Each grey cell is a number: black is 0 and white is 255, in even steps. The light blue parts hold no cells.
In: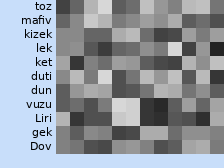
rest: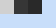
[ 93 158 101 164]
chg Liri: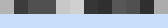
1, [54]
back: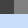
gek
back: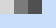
vuzu

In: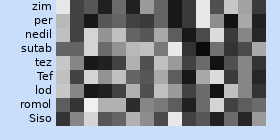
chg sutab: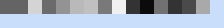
8, [232]
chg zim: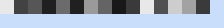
12, [199]
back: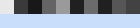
zim
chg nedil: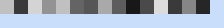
1, [66]
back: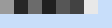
Siso
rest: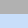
[ 44 134 121  93  32 107 212  66  93 107]
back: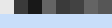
per

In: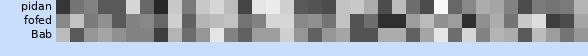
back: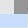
Bab
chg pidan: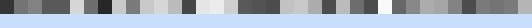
6, [103]
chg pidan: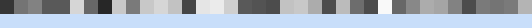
12, [187]
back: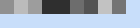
fofed
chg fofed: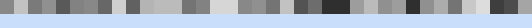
12, [194]
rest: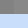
[103 207  97 180 187 194 116 130 214 214 136 144 116 194  83 109  47  47
 157 187 144 157  47 144 172 116 200 221  62  76 165]

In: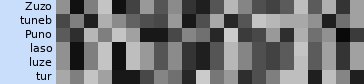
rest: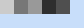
[127 190 190  31 190 133  31]
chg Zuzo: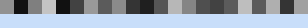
7, [85]
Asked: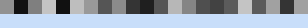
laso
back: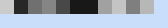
Puno
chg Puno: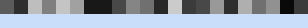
2, [183]

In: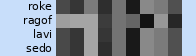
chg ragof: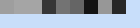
3, [60]
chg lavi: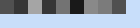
0, [73]
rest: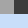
[115 101  19 151  39]
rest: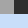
[115  25 137 123  80]
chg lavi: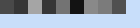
5, [25]
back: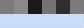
roke

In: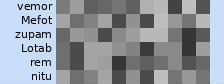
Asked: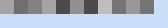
nitu
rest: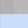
[ 67 190  83]
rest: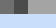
[145 130  60 137 137  54 158]
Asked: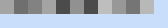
Mefot

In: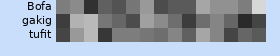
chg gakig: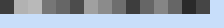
10, [110]
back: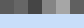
tufit
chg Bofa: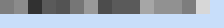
3, [96]

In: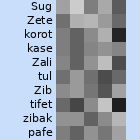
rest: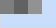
[118 161]
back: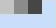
tifet
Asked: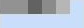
zibak
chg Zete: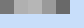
0, [112]

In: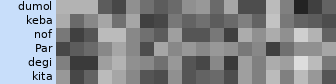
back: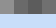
dumol
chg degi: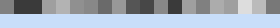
7, [112]
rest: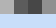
[112  92 106 144 152 106 166  77  77 187 128  35  64  99]
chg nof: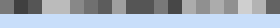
12, [64]
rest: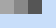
[ 77 144  85  99 106  77 159 128 187 128 187 152  85]

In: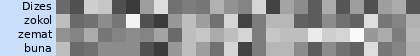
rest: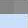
[132 164 106 190 198 171 190 213 125 198 190 190 235 206 213 250 152 171
 125 183]
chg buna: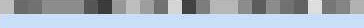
6, [80]
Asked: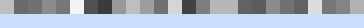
zokol
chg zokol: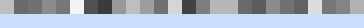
17, [98]
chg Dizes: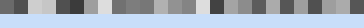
14, [213]

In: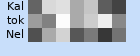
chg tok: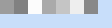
4, [204]
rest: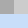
[238 136]

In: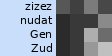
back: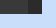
nudat
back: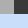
Gen
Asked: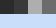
Gen

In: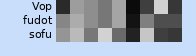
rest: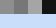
[127  78  78]
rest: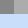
[142 119 165  19 127  78  78]
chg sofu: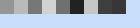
4, [106]
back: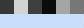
Vop
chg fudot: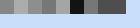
6, [127]

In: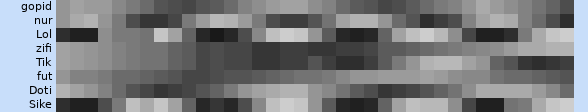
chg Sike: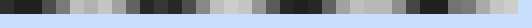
6, [170]
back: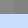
zifi
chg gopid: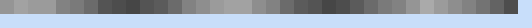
4, [136]
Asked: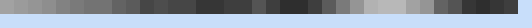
Tik

